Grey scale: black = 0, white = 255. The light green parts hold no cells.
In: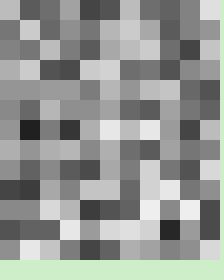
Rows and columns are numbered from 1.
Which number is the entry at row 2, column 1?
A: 118
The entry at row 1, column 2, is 91
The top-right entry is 223
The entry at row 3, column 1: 130
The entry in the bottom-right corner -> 216
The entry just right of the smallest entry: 124
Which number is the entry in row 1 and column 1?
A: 188
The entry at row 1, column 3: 110
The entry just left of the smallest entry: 149
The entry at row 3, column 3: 188
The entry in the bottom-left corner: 143
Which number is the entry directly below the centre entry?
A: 175
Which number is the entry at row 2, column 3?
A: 104
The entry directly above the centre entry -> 162
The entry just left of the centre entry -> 175
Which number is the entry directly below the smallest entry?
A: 149

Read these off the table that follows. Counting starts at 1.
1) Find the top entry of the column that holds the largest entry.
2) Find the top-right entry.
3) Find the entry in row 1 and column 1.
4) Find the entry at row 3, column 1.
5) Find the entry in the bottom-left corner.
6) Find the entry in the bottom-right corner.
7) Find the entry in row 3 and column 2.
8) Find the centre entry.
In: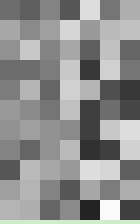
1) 117
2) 174
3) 109
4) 145
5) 180
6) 63
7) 200
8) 193

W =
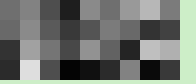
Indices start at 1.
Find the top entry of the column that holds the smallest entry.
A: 30
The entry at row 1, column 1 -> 111
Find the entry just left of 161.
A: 51
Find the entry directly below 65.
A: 176
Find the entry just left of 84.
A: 57
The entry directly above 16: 146
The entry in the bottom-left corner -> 43
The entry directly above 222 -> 161
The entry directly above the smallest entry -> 72
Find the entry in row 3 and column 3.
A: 117
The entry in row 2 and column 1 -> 105

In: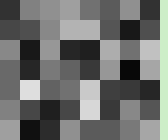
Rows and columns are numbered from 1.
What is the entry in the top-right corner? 50
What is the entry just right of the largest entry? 98
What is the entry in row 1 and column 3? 144
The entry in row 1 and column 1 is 50
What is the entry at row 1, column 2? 129
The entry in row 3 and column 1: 136
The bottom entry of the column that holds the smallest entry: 121
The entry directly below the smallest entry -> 57
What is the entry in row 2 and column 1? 71
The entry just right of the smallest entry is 166
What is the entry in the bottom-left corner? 159
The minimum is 8
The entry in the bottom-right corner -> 166
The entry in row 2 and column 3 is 136
